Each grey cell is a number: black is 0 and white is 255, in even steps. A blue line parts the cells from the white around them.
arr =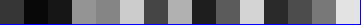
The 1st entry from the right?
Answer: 227
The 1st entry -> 54
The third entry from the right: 76
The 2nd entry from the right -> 120

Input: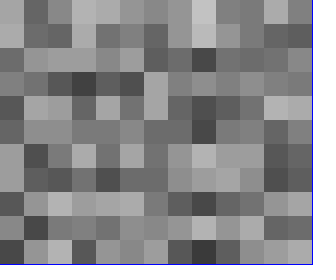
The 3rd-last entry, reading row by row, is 142
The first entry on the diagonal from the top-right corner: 128
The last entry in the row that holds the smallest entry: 171
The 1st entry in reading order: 165
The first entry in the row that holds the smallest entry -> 72
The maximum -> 194
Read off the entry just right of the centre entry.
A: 108
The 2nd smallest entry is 65
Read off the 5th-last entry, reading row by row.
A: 58
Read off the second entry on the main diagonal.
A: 108
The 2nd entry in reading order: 101
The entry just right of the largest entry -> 128
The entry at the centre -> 108
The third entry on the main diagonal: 157
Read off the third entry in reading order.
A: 136
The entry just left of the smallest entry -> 87
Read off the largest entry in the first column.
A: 171
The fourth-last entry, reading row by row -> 94

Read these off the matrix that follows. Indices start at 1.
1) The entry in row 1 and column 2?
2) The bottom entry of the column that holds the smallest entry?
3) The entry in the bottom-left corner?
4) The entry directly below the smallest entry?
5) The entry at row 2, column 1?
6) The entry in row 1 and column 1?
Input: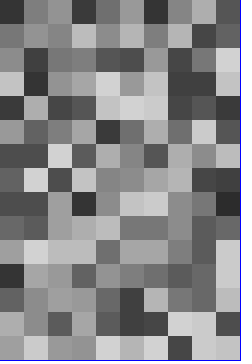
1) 126
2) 195
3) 159
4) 104
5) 119
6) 52

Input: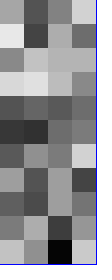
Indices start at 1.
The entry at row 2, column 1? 232
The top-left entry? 166
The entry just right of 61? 150
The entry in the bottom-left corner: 194
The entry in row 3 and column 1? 137
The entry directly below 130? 173
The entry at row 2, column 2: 68
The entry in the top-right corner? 210
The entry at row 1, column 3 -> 130
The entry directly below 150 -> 202
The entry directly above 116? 68

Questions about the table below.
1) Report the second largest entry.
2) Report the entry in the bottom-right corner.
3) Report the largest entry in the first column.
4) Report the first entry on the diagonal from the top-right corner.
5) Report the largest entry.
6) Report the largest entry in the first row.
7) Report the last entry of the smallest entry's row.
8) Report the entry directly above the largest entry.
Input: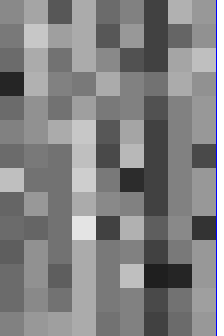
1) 206
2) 152
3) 191
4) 152
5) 228
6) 177
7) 152
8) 171

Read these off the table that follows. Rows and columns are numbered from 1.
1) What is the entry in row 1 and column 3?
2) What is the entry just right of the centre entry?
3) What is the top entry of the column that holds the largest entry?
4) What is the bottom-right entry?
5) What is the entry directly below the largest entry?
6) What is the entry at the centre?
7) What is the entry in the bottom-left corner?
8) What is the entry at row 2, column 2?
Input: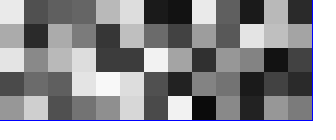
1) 95
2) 164
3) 185
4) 123
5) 143
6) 242
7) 151
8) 42

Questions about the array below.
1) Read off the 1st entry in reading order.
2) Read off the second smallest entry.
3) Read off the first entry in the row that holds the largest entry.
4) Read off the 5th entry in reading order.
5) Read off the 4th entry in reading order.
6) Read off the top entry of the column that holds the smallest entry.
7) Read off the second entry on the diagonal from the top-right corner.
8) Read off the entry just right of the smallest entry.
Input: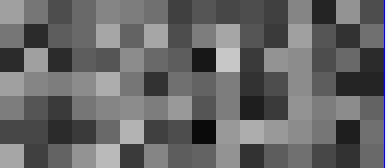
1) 160
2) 23
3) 43
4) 133
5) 105
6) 85
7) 50
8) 153

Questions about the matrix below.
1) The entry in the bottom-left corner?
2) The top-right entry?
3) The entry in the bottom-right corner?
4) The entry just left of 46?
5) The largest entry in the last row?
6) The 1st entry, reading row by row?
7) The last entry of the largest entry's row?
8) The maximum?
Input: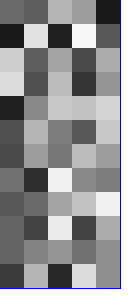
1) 59
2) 24
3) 143
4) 113
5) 220
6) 106
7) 87
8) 247

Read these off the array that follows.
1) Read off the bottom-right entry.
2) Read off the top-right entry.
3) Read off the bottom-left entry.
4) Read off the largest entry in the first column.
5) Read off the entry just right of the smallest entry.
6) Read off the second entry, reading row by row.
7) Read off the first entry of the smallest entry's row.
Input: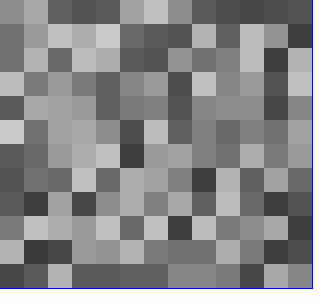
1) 134
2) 82
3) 70
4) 201
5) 70
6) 168
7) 181

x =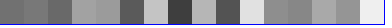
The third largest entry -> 196
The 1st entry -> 113
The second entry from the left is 120
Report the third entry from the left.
105
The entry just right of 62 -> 182

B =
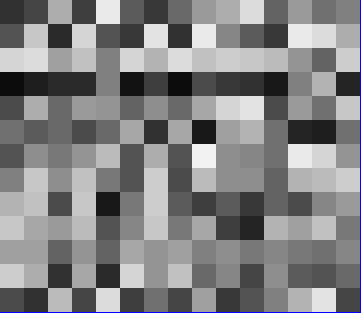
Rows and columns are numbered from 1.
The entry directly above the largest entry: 24
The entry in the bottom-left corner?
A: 75
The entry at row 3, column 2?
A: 220
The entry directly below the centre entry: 75
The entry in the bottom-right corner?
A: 69
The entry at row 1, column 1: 49
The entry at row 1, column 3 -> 173
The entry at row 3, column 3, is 160
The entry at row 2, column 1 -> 83
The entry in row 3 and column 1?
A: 213
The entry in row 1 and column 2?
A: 69
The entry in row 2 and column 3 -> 42
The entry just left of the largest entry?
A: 83
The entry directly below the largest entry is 187
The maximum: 242
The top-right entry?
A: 128

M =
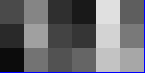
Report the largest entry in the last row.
195
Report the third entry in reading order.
47
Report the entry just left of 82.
115
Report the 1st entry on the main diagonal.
74
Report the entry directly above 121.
94
